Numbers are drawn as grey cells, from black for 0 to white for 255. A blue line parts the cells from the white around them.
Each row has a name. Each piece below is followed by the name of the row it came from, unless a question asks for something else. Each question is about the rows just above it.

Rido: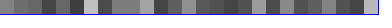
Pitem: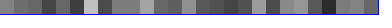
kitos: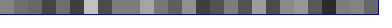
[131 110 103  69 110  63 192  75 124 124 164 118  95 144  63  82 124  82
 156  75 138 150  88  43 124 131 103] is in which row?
kitos

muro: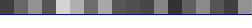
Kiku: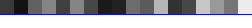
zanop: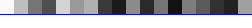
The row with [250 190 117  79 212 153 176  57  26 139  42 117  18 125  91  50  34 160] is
zanop
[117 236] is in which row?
Kiku
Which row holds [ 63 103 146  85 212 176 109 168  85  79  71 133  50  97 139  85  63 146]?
muro

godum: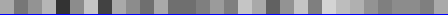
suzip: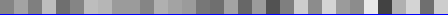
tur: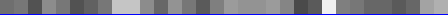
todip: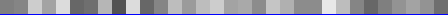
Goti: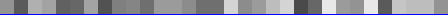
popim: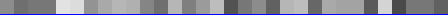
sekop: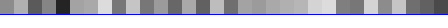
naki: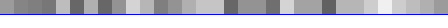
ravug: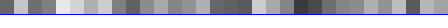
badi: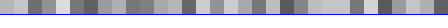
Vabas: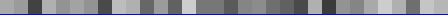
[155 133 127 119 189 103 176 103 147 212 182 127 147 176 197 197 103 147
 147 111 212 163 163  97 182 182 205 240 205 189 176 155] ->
naki
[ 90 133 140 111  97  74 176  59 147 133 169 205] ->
Vabas

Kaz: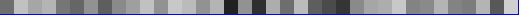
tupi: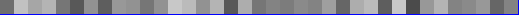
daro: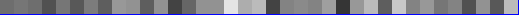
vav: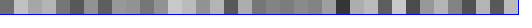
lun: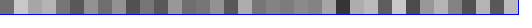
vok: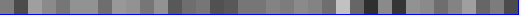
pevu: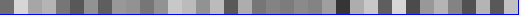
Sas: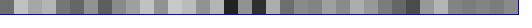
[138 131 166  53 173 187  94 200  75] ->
lun
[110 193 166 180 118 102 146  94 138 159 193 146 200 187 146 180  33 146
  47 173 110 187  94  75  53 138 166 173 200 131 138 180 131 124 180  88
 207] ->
Kaz
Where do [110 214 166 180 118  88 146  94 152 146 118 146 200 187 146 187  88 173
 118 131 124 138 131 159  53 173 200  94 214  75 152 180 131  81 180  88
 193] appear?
pevu
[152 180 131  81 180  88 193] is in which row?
pevu
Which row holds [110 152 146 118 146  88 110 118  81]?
vok

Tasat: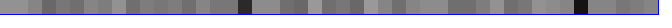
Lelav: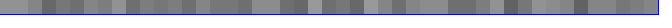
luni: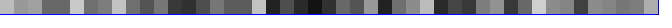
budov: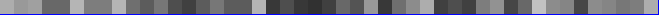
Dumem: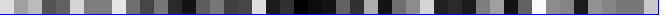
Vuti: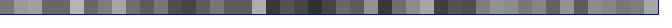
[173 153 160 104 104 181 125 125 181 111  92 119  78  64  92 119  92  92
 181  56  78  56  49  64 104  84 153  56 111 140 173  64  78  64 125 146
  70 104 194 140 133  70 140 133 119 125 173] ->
budov
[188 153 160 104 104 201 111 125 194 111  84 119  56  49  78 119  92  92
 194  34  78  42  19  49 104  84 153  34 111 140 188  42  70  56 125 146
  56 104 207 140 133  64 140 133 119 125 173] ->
luni
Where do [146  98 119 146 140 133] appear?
Lelav

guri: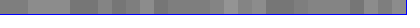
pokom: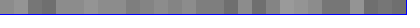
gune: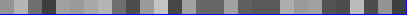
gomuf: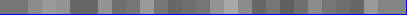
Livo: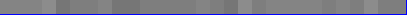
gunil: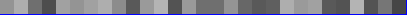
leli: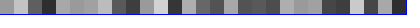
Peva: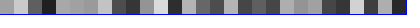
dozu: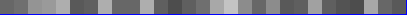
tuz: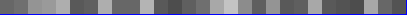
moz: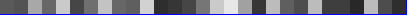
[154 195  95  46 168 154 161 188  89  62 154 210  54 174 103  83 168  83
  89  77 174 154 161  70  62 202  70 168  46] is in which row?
leli
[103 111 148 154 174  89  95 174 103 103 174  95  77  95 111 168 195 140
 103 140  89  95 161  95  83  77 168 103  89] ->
dozu

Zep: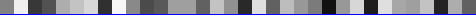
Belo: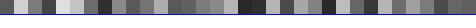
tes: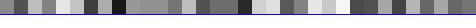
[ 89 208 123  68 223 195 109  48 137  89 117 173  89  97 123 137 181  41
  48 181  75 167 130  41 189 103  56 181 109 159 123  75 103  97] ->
Belo
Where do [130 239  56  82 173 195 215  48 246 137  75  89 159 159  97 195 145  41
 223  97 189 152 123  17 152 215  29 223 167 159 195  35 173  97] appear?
Zep
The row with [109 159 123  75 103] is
Belo

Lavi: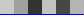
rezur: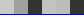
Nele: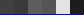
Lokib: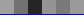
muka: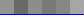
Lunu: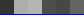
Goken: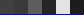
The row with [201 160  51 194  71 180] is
Lavi
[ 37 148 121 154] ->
Lokib
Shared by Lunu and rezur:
[51]
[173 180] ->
Lunu
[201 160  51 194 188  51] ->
rezur

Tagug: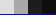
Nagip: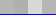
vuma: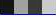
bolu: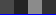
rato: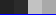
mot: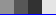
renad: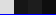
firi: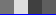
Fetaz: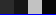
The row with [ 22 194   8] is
Fetaz
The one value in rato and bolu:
[35]
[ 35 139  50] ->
bolu

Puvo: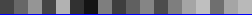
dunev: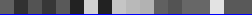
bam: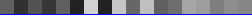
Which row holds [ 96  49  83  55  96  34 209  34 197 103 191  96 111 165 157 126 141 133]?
bam
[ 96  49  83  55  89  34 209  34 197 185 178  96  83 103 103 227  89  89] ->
dunev

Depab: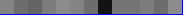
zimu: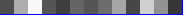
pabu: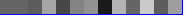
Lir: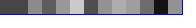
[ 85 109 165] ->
zimu
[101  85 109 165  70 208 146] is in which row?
zimu
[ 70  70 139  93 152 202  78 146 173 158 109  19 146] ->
Lir
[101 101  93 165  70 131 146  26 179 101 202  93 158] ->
pabu
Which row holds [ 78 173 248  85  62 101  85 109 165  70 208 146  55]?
zimu

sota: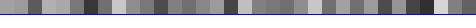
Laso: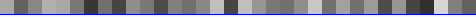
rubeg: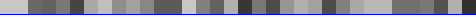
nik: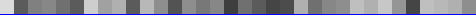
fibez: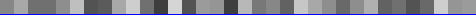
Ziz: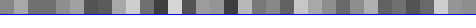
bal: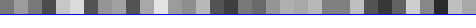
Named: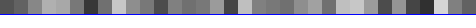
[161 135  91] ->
rubeg
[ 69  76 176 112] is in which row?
nik
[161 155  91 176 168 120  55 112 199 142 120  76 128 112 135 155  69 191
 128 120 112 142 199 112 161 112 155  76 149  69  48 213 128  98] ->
sota

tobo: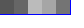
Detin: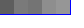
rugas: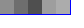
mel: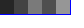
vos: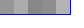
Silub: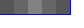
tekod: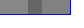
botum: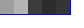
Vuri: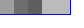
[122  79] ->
mel
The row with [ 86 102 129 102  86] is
Silub
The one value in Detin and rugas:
[142]
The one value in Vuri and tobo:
[187]

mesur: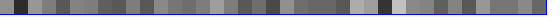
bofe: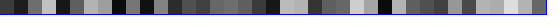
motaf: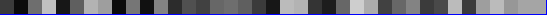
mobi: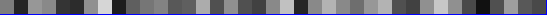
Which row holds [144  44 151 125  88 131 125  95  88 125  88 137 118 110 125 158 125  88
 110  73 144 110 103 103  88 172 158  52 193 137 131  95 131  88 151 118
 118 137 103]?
mesur
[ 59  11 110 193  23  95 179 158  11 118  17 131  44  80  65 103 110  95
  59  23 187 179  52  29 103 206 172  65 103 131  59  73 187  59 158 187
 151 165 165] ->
motaf
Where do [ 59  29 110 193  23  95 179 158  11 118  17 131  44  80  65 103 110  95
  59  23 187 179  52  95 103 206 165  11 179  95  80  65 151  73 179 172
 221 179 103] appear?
bofe

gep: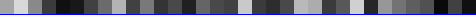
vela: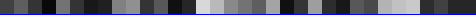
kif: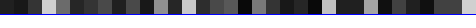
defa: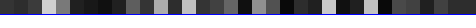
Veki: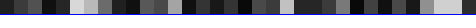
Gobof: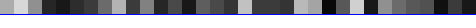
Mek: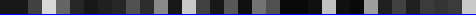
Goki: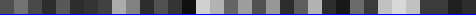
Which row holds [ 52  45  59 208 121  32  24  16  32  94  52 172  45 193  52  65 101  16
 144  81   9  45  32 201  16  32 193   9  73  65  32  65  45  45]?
defa
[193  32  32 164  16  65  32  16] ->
kif

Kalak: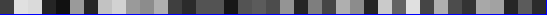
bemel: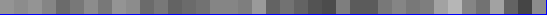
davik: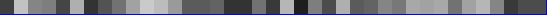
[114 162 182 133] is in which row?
davik
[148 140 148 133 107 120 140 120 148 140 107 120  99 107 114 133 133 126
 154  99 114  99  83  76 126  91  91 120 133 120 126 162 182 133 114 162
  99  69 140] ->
bemel
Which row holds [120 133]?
bemel
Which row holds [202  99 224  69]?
Kalak

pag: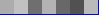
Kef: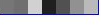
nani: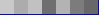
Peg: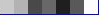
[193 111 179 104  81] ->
pag
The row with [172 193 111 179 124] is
nani
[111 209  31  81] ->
Kef
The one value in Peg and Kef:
[31]
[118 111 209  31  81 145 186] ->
Kef
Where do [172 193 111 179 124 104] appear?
nani
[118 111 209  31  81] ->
Kef

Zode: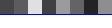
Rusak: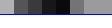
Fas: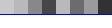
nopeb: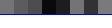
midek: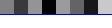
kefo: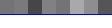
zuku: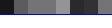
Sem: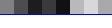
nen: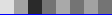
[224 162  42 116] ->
nen
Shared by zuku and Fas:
[50]
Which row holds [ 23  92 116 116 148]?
zuku
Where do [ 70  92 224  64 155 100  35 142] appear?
Zode
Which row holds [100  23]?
midek
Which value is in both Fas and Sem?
[185]
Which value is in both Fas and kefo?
[70]

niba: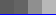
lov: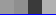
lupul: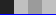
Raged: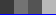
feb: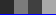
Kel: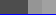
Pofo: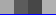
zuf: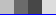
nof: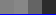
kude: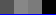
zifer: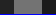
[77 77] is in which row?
Kel
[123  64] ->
feb
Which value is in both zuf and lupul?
[192]
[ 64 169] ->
feb

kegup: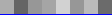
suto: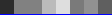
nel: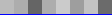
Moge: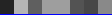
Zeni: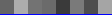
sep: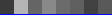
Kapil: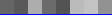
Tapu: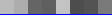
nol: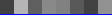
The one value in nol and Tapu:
[95]
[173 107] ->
Kapil
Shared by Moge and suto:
[95]
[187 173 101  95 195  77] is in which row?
Tapu
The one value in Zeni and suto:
[122]

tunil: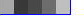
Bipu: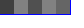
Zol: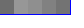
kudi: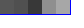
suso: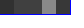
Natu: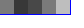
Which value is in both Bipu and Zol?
[129]
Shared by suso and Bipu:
[64]
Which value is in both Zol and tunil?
[109]

